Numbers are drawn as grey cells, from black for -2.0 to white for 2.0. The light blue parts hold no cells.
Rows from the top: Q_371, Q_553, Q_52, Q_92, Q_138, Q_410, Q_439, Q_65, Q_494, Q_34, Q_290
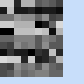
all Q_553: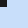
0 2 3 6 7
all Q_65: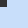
1 5
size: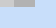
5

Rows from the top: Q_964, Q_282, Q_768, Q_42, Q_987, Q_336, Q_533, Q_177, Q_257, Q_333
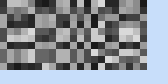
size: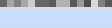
16
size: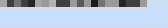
21
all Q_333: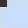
1 3 5 15 18
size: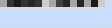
15
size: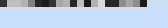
21
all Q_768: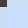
1 3 8 9 18 19

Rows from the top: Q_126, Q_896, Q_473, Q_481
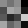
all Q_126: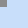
0 2
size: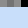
4
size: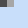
2

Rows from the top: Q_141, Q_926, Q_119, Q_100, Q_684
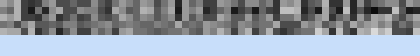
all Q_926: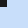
4 25 33 36 45 48 58
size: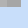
3
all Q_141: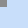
1 13 21 32 35 36 41 51 55 56
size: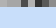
8

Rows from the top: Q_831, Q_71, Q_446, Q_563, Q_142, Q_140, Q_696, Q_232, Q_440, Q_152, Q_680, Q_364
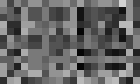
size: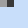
2
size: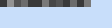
13
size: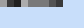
9
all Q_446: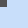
2 4 5 9 13 15 19
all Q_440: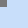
4 5 7 8 9 14 16
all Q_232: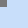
4 5 6 9
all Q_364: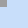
1 12 19

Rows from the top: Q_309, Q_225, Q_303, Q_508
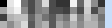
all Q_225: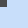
4 7 8 11 13
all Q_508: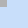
0 2 6 10 12 13
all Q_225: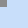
3 6 10 14
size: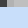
4

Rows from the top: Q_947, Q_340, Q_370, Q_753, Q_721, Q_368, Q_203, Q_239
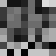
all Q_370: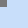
1 4 5 7
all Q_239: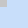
0 2 4 5 6
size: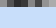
8
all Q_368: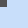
1
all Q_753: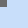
1 2 4 5
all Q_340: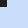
6

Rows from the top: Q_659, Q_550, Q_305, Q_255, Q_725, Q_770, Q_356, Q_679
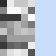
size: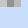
3
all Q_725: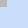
2 4
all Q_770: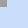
1 2 3 4
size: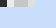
5
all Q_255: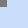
4
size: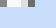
5

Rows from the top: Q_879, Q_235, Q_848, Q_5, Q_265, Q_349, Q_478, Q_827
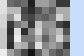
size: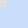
1
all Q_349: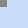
9
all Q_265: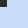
1 3

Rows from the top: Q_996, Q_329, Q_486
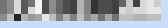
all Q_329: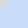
2 4 17 19 20
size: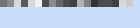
19

